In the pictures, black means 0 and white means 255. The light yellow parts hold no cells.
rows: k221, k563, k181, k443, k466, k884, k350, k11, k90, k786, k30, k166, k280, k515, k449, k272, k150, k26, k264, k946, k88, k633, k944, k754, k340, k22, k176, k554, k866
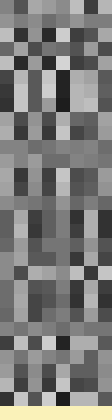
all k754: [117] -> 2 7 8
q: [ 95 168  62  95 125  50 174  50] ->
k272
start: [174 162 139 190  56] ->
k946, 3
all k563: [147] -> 1 6

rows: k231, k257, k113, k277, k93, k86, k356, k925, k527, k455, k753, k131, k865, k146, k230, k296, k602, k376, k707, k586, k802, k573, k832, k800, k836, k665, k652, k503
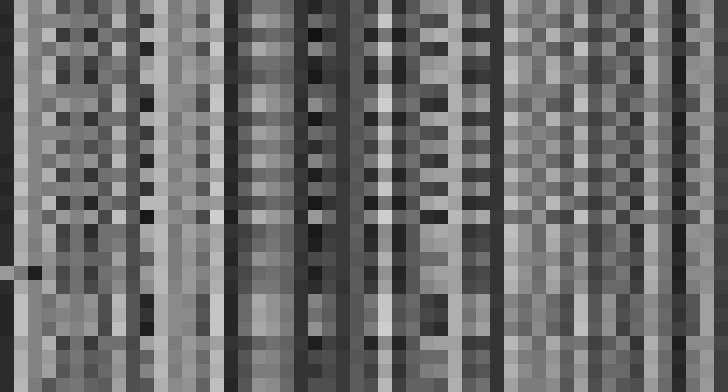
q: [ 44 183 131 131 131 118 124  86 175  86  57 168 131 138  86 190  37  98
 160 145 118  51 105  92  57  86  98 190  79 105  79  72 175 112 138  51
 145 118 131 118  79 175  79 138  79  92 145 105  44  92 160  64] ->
k455
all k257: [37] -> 1 17
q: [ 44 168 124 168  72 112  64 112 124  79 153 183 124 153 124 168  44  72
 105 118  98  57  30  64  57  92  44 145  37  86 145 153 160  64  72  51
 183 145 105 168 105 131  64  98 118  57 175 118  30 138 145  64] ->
k376
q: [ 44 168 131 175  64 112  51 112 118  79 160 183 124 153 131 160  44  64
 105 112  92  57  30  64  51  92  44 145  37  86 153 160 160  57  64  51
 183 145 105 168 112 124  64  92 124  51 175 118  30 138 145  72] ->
k865
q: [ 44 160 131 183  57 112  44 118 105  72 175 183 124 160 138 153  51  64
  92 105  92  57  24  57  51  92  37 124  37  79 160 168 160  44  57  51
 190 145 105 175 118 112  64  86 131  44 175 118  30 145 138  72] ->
k86
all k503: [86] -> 4 11 18 32 41 45
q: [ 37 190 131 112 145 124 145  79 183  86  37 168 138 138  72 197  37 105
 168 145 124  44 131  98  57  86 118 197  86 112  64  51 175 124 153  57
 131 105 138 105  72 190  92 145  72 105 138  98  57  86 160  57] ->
k131

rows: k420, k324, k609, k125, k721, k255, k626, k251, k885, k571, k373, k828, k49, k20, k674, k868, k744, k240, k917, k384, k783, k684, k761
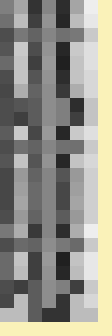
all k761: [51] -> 4 5
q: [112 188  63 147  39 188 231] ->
k324

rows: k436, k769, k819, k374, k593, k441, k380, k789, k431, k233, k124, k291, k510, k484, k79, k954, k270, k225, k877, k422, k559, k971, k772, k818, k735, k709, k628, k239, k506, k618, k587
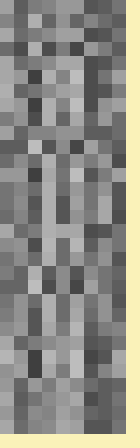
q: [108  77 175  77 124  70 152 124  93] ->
k374
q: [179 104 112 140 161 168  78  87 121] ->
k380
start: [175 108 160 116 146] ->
k971, 4
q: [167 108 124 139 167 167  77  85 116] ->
k593

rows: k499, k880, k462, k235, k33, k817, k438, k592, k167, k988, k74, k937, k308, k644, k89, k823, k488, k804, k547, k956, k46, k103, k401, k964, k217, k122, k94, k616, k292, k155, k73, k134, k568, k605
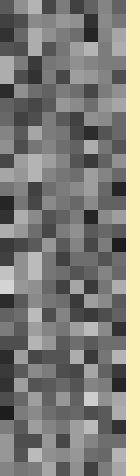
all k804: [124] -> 8
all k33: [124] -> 2 5 8 9
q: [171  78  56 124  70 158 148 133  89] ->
k817
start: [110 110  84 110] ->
k547, 6
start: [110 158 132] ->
k308, 6

